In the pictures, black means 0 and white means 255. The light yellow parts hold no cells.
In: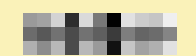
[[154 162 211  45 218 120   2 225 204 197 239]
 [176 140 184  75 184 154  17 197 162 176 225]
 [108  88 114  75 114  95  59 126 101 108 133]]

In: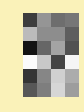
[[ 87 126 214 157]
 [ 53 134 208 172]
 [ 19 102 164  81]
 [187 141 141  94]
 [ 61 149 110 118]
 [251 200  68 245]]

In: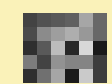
[[ 47  89 188  39 216  26]
 [ 47 112 166  26 202  61]
 [ 75 139 158 174 152 104]
 [124  67 146 132 132  61]
 [ 67  82  89  96 166 104]]

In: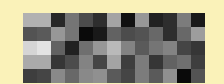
[[ 83  90 151 117  10  25  98  76  83 104  46 104 157]
 [ 62  69 137 104 137 144  90  69 124  90 144  10  83]
 [213 227  98  33 111 151 185 131  90 117 131  69  54]
 [170 170  54  76 131  69 164  62 124  54  98 111  62]
 [177 177  39 117  76  46 164  17 151  33  46 124  25]]

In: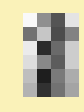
[[190  30 122 172]
 [178  49 114 164]
 [235  43 106 205]
 [221 137  92 205]
 [249 143  84 228]
 [114 198  76 130]]

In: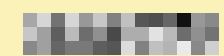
[[167 214 115 214 152 199 129 192  86  79 102  17 152 137]
 [137 160 102 121 121  94  86 220 129 192 180 234 137 207]
 [199 160  94 186 109 144  73 173 173 226 186 109 144 115]]

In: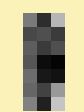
[[129  32 196]
 [122  45 182]
 [102  66 153]
 [ 94  59  79]
 [ 72  79  59]
 [109  24  18]
 [ 86  12   4]]
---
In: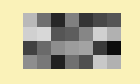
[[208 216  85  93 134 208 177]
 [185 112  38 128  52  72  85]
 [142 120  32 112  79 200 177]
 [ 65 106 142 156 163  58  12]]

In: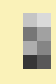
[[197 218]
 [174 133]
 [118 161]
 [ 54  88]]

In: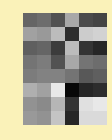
[[175 161 232   8  38  45]
 [161 153 188  45 204 210]
 [153 146 196  38 218 218]
 [146 138 182  52 224 232]
 [124 130 130 116  88  95]
 [116 124  82 168 116 109]
 [101 109  82 168  75  68]
 [ 95 101  60 188  52  38]]

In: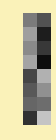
[[164  14]
 [158  29]
 [138  56]
 [123  82]
 [102 109]
 [ 88 144]
 [ 70 177]
 [ 49 196]]

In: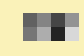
[[118 173  36 216]
 [ 97 132  70 147]]

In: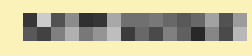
[[ 88  66 128 176 120 148 190  60 104  74 128  96  40 134  74 184]
 [ 54 204  82 140  48  54 168 112 112 120 104  88 104 162  82 155]]
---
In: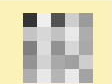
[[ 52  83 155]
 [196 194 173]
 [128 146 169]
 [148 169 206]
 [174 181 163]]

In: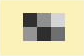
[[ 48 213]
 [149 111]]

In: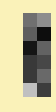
[[112]
 [ 94]
 [ 21]
 [ 57]
 [ 57]
 [192]]

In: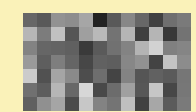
[[103 146 166  89 103 111]
 [182 193 159 115  63  56]
 [131 100  58 113 180 128]
 [154 126  71  94 146 195]
 [203 165  77  68  85  90]
 [112 182 215 108  87  71]
 [ 96 165 199 116  65  91]]

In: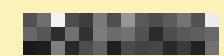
[[ 82 243  62  79  89  92  82]
 [103  45  50 106  82  78  95]
 [ 25 127  77  31  66  41  33]]

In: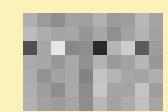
[[175 142 160 155 184]
 [187 165 150 144 180]
 [ 80 230 141 181  92]
 [170 152 145 153 182]
 [173 163 131 181 164]
 [174 142 140 164 195]
 [177 156 142 162 192]]

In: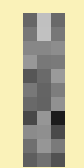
[[102 105]
 [119 119]
 [135 141]
 [152 122]
 [ 86 154]
 [120 125]
 [105 145]
 [ 72  28]
 [139  74]
 [111 122]
 [ 94  81]]
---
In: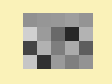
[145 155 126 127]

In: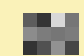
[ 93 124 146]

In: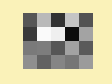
[ 86 250  86 118]

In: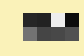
[38 69]

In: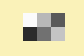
[251 113]

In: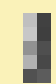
[191  63]

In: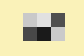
[201  26]

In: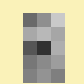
[106 184 174]
